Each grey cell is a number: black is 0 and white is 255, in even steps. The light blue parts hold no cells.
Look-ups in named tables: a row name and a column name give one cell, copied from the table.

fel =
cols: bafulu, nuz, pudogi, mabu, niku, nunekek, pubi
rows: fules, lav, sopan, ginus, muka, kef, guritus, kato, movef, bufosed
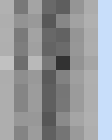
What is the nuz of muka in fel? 110
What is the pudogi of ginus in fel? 160
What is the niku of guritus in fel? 118
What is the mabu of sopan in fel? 104
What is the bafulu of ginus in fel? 175
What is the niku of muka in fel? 50
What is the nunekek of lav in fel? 162
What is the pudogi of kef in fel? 153
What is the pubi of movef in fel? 176
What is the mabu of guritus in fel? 95
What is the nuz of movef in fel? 151
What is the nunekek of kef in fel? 159
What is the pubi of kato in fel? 174
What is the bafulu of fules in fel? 177
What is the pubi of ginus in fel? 173
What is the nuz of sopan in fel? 122
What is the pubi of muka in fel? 165
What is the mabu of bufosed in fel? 96

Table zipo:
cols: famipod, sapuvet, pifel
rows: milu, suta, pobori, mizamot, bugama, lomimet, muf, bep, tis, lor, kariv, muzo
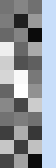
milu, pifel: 112
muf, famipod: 101
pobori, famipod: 104
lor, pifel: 55
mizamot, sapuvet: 104
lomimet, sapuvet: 249
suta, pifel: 154
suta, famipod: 124
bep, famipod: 136
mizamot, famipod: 238
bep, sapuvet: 70
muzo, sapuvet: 162
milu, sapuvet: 133
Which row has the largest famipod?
mizamot

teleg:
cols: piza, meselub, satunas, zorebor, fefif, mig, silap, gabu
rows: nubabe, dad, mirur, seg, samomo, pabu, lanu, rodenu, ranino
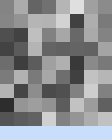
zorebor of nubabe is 113
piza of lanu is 179
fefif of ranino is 129
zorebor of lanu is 75
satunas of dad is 181
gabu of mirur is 131
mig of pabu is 64
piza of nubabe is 132

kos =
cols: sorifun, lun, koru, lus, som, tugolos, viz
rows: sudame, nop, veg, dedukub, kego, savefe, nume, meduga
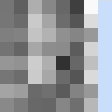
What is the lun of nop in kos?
107
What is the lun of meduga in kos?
123
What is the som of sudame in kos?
103
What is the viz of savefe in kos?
218
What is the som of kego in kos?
49
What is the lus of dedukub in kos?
141
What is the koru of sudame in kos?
174
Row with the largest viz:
sudame

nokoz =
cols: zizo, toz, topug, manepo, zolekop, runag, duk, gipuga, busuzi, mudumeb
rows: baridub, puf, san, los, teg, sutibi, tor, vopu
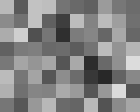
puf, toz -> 113
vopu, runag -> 101
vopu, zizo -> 118
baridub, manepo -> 190
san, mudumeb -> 103
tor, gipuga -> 152
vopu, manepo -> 184
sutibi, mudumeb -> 136
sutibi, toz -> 118
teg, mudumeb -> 220
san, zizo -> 172
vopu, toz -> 87
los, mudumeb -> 181
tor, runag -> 154
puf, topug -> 194

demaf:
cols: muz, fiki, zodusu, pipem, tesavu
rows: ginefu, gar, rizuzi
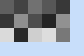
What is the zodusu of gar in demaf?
77
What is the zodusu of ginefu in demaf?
113
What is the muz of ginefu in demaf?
95
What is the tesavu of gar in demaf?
145
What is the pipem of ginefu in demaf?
87
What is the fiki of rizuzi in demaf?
41
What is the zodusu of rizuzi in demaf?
207
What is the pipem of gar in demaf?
36
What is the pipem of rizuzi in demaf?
221
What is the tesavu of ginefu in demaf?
56
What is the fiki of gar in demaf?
143
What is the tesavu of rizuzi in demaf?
120
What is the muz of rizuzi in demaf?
218
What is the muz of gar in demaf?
53
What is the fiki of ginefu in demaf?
67

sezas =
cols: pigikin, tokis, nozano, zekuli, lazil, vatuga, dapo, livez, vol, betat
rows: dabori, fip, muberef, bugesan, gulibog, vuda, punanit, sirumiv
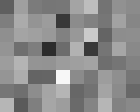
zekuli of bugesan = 44
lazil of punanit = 181
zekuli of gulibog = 147
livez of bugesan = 117
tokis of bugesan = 111
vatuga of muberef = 152
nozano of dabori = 123
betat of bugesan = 137
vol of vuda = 143

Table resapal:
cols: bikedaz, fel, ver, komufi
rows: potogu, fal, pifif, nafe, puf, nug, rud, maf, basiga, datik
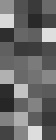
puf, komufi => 85
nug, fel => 105
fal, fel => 88
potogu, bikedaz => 145
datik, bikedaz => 67
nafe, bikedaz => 96
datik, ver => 221

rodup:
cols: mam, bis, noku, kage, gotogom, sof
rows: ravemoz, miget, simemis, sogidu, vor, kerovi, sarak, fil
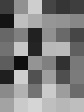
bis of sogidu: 199
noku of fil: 213
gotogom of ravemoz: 53
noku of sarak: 115
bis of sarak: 178
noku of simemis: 33
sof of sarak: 107
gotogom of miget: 147
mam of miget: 20
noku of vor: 148
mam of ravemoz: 62
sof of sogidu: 95
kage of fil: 191
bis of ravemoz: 145
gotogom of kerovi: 79
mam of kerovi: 31
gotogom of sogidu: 187
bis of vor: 14
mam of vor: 93
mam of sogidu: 114
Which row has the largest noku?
fil

